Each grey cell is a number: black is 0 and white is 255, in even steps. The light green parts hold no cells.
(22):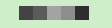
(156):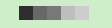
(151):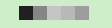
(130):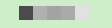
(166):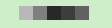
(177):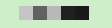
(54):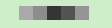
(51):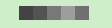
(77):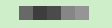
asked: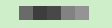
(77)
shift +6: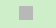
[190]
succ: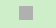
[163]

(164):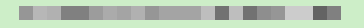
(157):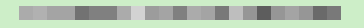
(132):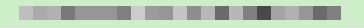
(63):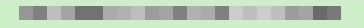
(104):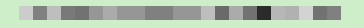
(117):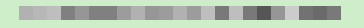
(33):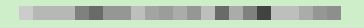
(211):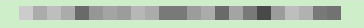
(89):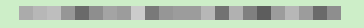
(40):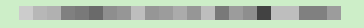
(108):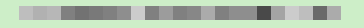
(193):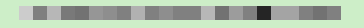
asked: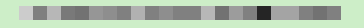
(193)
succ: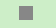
[171]
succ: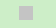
[142]

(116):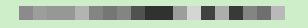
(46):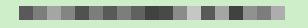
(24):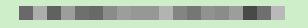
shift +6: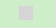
[219]
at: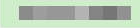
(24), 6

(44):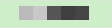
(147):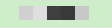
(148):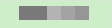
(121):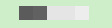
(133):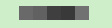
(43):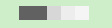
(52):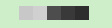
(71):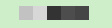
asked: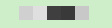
(147)
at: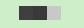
(147), 2
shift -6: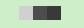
[202  71  51]
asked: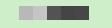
(44)
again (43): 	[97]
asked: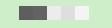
(121)
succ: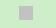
[215]

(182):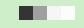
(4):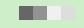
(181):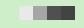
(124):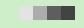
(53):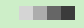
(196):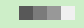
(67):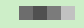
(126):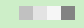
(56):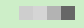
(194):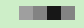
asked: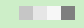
(126)
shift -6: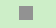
[140]
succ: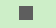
[67]
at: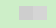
(56), 0
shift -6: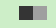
[ 46 153]
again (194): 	[131]
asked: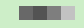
(67)

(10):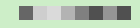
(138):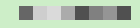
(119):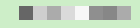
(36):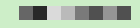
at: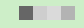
(10), 0
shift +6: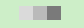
[224 192 128]
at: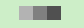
(10), 3
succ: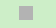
[128]
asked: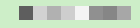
(119)
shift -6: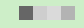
[ 96 200 212 173]
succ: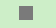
[80]

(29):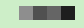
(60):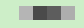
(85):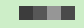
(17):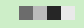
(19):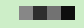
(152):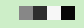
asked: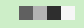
(17)
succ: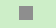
[80]

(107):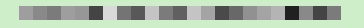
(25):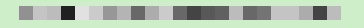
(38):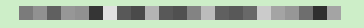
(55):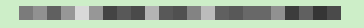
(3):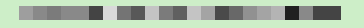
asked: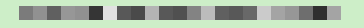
(38)
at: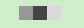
(107), 4
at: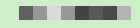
(55), 2
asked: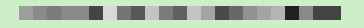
(3)

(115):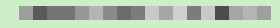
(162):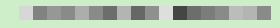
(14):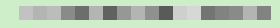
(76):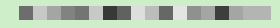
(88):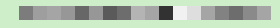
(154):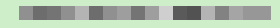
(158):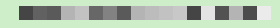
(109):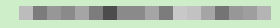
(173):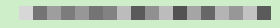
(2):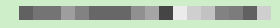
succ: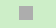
[138]
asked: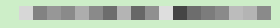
(162)
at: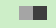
(76), 13

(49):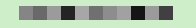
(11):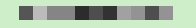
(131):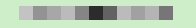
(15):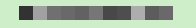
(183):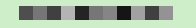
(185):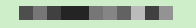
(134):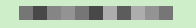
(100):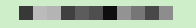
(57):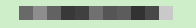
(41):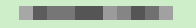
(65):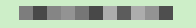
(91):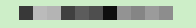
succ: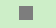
[72]
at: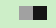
(49), 7
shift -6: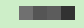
[106  79  86  44]
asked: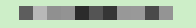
(11)
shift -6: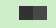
[44 66]
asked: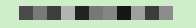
(183)

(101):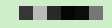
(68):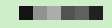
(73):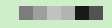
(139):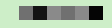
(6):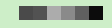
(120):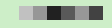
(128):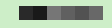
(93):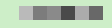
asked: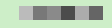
(93)
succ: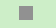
[172]
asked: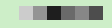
(120)
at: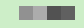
(68), 1
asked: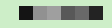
(68)
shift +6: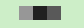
[157  39  95]

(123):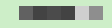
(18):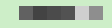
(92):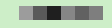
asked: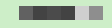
(123)
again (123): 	[67]
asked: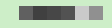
(18)
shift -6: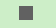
[91]

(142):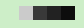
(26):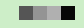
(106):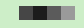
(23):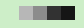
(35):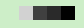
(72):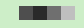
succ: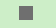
[191]
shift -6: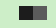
[22 85]
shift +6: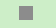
[146]
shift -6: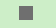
[105]

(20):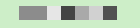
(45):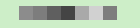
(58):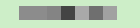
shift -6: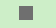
[105]
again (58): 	[140]
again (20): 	[140]
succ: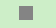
[68]
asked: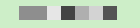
(20)
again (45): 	[125]
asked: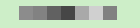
(45)

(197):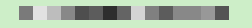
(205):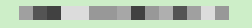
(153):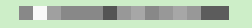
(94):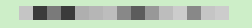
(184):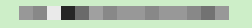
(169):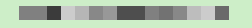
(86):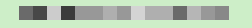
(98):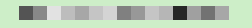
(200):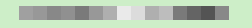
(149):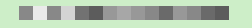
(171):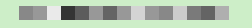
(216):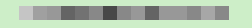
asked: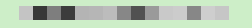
(94)
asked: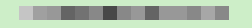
(216)
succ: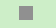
[122]
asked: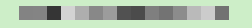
(169)
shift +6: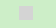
[218]
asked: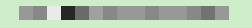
(184)
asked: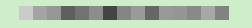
(216)

